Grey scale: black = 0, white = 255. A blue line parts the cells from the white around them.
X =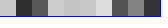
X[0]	201
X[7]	83
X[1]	46

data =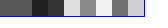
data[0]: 88
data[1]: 88
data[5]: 137
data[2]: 32

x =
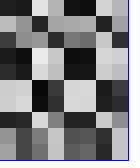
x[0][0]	31
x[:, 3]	[180, 165, 42, 200, 191, 58, 49, 128, 198, 197]
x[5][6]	27
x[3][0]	28
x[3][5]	16
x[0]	[31, 25, 227, 180, 18, 14, 211, 182]
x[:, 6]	[211, 34, 200, 213, 205, 27, 30, 202, 49, 41]
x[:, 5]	[14, 174, 109, 16, 23, 215, 214, 35, 86, 102]
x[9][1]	70
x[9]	[162, 70, 111, 197, 92, 102, 41, 194]
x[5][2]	8
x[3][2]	233
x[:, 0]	[31, 188, 60, 28, 44, 205, 206, 35, 148, 162]
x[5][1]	210
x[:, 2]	[227, 37, 151, 233, 217, 8, 12, 215, 124, 111]
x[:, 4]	[18, 169, 120, 13, 20, 213, 216, 36, 81, 92]
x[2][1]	141
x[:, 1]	[25, 147, 141, 14, 25, 210, 216, 40, 69, 70]
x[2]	[60, 141, 151, 42, 120, 109, 200, 48]

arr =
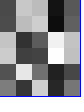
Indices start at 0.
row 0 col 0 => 74
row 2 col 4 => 195
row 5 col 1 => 54
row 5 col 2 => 207
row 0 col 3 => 19
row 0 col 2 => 188
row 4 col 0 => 82
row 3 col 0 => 204
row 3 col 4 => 192

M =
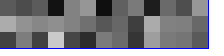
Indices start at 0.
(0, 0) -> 90
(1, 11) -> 127
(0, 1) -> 76
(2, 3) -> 202
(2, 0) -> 66
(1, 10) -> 129
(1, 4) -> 130
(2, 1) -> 125
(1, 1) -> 146
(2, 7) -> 107

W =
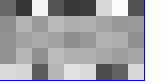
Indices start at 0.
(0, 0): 105
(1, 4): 173
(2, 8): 144
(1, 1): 180
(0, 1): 55
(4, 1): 213
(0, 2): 244
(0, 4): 56
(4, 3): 182
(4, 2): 93
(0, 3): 85
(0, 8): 82
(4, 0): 218
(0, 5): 61
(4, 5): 218

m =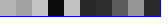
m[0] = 180
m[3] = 12
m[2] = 195
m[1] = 161

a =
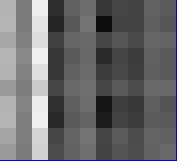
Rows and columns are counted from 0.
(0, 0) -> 178
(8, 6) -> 68
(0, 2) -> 238
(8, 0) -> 165
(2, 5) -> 105
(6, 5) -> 109
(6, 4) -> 95
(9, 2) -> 209
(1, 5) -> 115
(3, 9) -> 97
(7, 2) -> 239
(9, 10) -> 106
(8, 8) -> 75
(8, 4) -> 100
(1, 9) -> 95
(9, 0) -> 154
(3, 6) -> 42
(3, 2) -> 240
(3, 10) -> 89
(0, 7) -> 71
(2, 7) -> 86
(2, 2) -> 220
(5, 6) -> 70
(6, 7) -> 61
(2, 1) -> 128
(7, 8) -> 60
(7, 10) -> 90
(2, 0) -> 166
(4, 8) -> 61
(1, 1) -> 122
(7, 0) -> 180
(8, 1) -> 127

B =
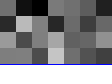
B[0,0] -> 112
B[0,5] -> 93
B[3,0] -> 126
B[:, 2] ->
[0, 128, 127, 76]
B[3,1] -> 127
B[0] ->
[112, 16, 0, 122, 112, 93, 32]

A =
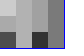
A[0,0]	204
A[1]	[170, 178, 161, 122]
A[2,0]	77

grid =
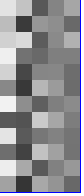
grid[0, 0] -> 227
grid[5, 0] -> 136
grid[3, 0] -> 239
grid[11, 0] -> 162
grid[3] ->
[239, 114, 105, 127, 127]
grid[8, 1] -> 90
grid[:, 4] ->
[166, 105, 177, 127, 109, 108, 139, 125, 116, 115, 152, 104]
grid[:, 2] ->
[88, 151, 92, 105, 134, 182, 95, 202, 119, 194, 89, 168]
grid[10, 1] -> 169
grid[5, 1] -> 56
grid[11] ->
[162, 53, 168, 148, 104]
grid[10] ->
[237, 169, 89, 129, 152]
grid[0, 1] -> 195
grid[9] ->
[110, 66, 194, 161, 115]
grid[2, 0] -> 209
